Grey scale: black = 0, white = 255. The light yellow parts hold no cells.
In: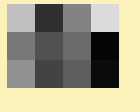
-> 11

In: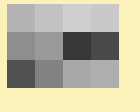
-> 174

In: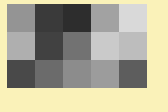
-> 93

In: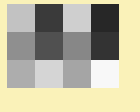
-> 248

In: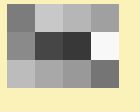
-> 117

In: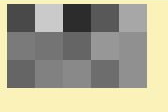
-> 144

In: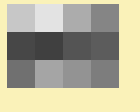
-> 125

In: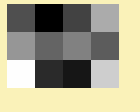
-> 206

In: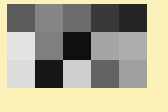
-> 159

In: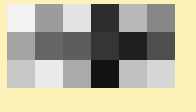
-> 214
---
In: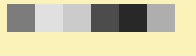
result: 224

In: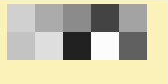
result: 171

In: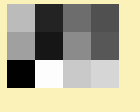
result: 35

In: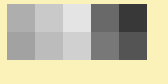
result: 201

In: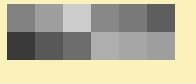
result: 158

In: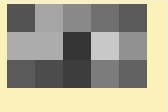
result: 165
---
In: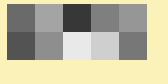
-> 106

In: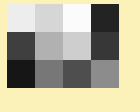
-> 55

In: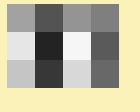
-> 83

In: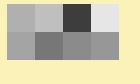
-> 139

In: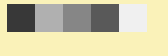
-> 134

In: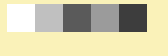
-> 155

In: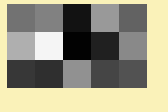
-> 32

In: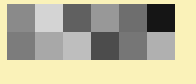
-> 96
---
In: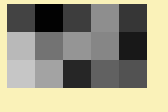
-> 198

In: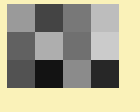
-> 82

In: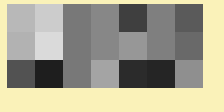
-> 82

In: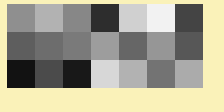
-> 18

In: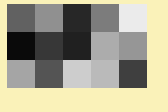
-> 165

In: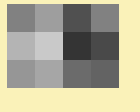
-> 150

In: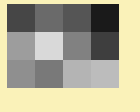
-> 143

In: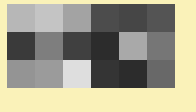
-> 148

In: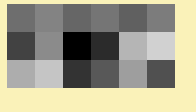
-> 173
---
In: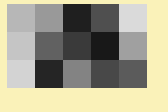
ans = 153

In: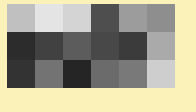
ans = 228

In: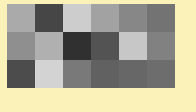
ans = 70

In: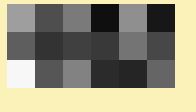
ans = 78

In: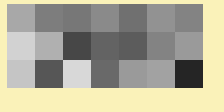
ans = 125

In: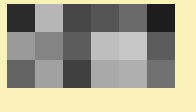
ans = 182

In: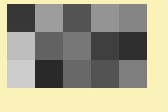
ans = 156
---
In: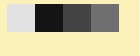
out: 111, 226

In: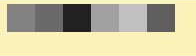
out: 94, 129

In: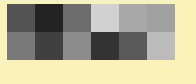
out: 161, 121

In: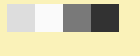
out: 50, 221

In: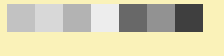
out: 63, 194

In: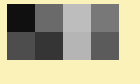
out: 120, 77

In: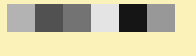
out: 152, 179

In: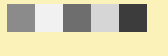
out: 60, 139
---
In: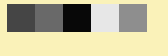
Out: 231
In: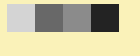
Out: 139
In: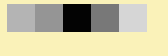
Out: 120
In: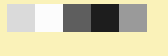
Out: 29
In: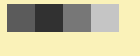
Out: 119
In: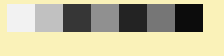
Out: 118
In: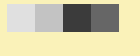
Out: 59
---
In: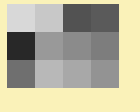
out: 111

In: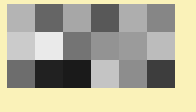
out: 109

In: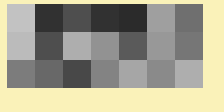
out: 124

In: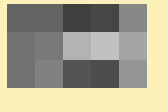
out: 113

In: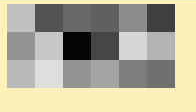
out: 186

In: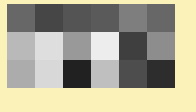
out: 172

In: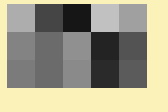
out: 123

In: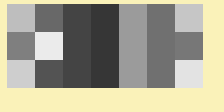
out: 206
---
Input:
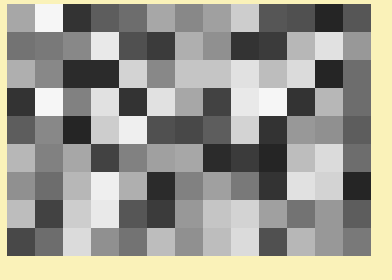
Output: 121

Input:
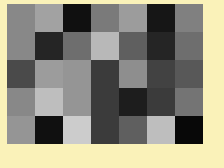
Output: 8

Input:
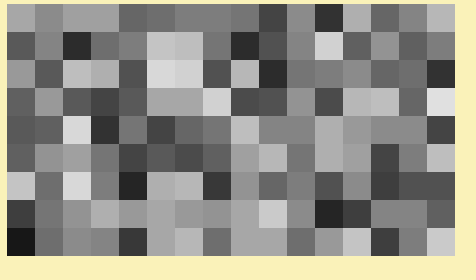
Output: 202

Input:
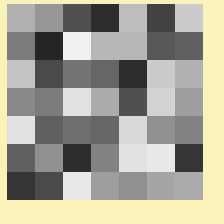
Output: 171

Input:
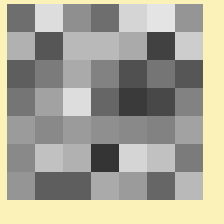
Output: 185
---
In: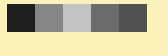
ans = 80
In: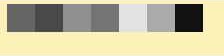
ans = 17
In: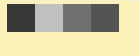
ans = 84
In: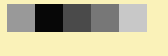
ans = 200
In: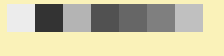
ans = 192
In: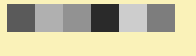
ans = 125
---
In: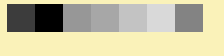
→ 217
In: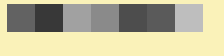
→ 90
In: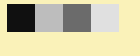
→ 107
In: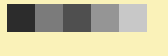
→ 149
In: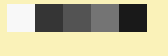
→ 116
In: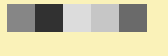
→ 198
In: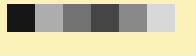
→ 137
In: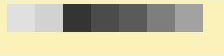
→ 126
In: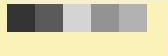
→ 147
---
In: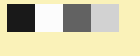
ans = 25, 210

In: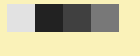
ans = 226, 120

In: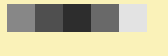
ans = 135, 227

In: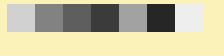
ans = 209, 238

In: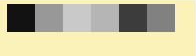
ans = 18, 129

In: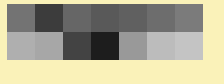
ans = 115, 196
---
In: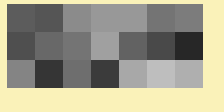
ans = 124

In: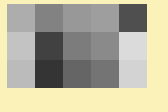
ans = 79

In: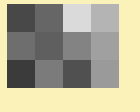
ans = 180

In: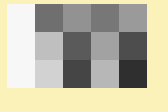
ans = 154

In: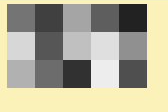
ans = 34

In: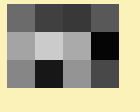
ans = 88

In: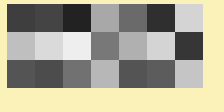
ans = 212

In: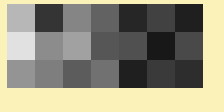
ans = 31

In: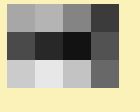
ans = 59
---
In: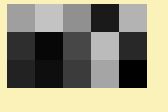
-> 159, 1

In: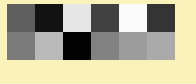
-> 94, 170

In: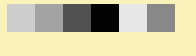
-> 205, 136

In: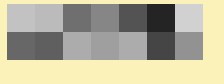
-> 194, 146

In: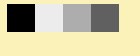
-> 0, 96

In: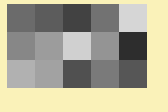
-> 107, 86
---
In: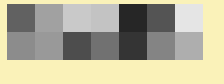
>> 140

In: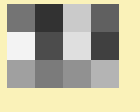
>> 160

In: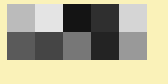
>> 90

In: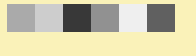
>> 170

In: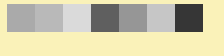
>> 170

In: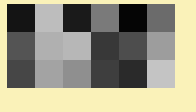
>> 70

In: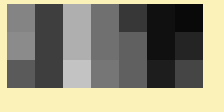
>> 90
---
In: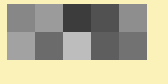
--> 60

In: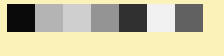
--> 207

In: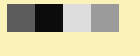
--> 221

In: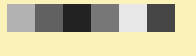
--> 34

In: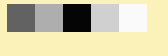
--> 5

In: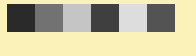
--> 197

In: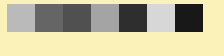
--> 80

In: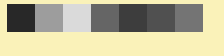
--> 218
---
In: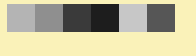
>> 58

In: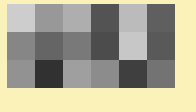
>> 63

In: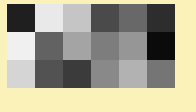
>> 31

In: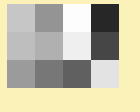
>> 70

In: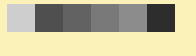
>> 79

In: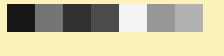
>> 49
